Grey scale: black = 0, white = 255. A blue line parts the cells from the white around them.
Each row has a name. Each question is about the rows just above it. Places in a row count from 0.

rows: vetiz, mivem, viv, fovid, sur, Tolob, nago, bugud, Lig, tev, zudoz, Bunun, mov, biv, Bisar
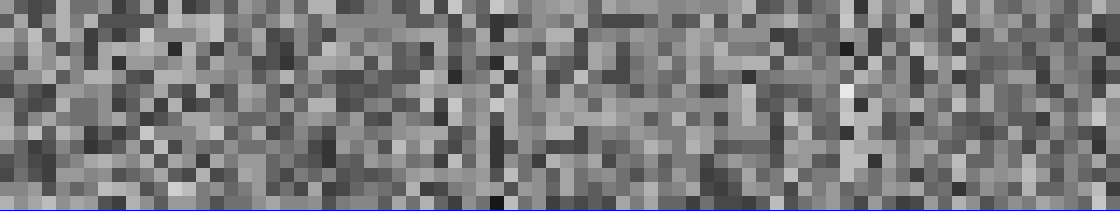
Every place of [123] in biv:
6 14 17 26 32 43 47 55 58 61 71 76
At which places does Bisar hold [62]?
8 32 39 49 53 64

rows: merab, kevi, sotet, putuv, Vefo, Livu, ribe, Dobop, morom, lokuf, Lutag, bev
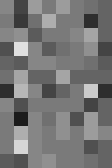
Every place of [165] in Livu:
1 4
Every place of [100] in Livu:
2 3 5 6 7
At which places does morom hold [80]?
5

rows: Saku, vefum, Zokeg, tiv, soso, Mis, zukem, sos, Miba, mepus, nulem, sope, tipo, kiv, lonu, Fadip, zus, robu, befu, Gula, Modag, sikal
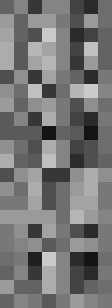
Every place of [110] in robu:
4
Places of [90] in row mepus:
0 1 2 5
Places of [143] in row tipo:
1 5 7
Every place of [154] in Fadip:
0 1 2 3 6
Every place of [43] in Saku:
6
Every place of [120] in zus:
0 4 7

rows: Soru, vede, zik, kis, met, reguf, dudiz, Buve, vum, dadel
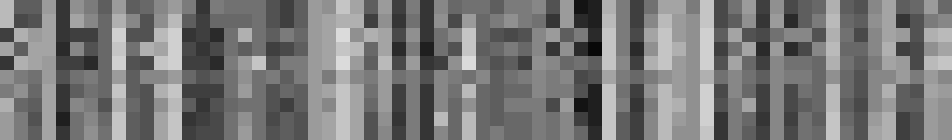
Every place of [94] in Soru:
1 2 7 9 21 26 35 57 60 64
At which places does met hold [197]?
11 18 43 47 67
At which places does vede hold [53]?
4 28 30 39 54 64
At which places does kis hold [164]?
0 2 3 11 23 27 53 67

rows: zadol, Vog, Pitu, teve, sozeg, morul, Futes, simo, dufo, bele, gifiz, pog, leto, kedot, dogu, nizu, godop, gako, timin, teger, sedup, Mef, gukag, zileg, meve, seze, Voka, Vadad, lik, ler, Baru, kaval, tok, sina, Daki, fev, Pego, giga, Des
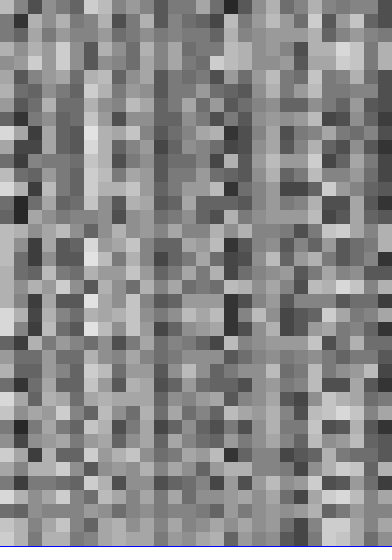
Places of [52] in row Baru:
27
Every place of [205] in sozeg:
2 4 15 24
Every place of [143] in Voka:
12 14 17 18 24
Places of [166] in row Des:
7 9 10 14 25
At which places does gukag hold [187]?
13 15 18
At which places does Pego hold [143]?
2 7 10 18 20
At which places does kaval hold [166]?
4 7 10 12 19

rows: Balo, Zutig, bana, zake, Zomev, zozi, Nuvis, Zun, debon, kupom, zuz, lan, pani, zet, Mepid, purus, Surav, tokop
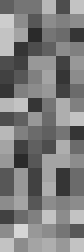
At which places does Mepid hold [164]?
1
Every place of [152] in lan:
0
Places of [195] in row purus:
3 5

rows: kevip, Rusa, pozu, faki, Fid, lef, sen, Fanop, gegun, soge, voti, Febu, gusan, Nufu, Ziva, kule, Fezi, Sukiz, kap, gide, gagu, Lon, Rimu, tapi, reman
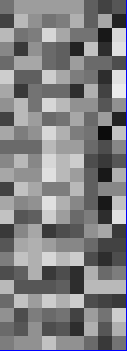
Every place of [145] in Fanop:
0 5 6 8
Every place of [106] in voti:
0 1 2 6
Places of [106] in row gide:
7
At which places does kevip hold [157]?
1 2 3 4 5
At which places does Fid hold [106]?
0 3 6 7
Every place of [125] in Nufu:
3 4
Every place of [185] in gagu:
0 6 7 8

